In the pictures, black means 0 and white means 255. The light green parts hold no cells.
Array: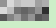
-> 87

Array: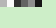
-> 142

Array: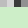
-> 59

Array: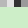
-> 50

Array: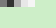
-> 231

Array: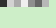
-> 101

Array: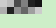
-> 159

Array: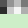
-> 245

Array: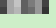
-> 151

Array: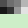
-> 151
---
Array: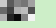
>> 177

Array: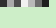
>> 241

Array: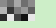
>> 125

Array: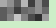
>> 104

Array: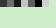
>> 194

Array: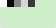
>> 135

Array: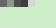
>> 78
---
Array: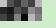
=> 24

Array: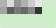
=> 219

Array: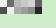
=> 109

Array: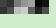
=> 50

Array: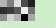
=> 59

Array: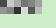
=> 202

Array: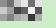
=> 159

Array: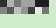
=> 178

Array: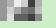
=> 207
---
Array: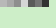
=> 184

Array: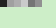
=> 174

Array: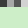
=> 167

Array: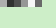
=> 174

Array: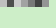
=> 191

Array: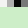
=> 175

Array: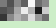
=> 236

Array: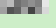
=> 216

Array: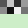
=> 198
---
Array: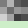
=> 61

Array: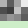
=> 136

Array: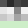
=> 164

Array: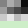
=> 187

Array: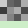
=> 87

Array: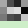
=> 63
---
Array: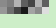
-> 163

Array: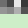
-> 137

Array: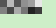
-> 117

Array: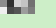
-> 85

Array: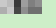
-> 142

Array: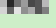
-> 169

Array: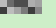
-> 122

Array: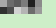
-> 180
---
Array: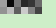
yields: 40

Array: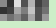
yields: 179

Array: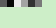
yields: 163

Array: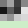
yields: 163

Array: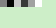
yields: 56

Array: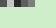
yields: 42

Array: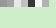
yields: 54
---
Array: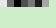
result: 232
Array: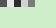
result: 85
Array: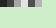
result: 35
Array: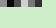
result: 145
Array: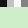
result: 18
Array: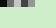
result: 11
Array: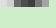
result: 222
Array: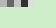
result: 182
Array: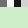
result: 111
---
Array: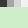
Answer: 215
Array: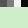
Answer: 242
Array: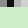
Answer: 181
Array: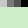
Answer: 82
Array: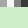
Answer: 128
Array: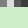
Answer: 88
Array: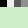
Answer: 89
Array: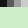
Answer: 160
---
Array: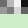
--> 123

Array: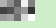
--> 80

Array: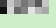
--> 211

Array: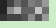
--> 139

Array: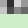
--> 77

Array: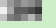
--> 168

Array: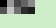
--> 197

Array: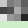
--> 80

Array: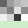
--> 129

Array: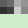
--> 64
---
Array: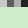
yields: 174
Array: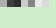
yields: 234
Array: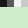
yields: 243
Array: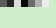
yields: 178
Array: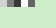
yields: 252
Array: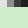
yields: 60
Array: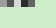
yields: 44
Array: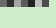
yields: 191
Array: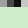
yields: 16
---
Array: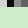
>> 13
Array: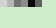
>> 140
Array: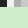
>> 241
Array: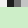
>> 29
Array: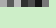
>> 77
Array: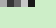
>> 104
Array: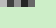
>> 147
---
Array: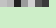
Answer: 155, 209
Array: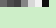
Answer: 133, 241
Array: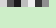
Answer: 189, 239
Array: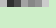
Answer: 163, 203
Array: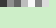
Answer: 189, 248
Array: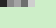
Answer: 164, 206
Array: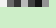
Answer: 185, 242
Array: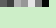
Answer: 151, 229
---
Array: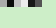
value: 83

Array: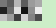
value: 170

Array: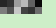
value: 9

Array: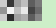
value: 121

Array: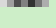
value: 173

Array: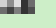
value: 109

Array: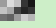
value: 22

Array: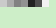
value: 242
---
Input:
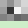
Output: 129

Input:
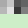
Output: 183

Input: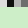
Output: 220

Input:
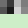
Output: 82

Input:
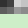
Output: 93

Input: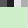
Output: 88

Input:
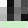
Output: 179

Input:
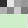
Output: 177

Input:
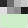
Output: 222
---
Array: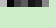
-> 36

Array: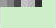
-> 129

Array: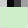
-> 160

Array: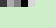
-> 128

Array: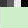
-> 98

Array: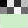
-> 84
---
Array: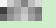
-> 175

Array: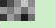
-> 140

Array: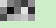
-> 102

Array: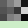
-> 157

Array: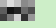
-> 194

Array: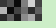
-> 10

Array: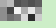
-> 81

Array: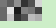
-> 144
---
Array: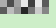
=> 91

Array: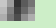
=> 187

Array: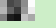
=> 181

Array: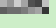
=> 94

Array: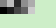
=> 0

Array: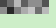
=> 142

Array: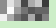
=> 141

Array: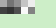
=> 65
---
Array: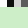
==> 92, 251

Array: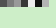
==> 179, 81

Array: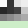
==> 238, 125

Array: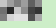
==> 141, 126

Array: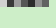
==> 98, 208

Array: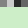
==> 101, 130

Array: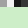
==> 54, 161
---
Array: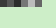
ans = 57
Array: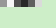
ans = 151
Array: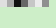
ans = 223
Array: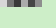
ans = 215
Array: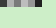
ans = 59
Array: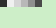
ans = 46
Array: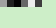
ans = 161
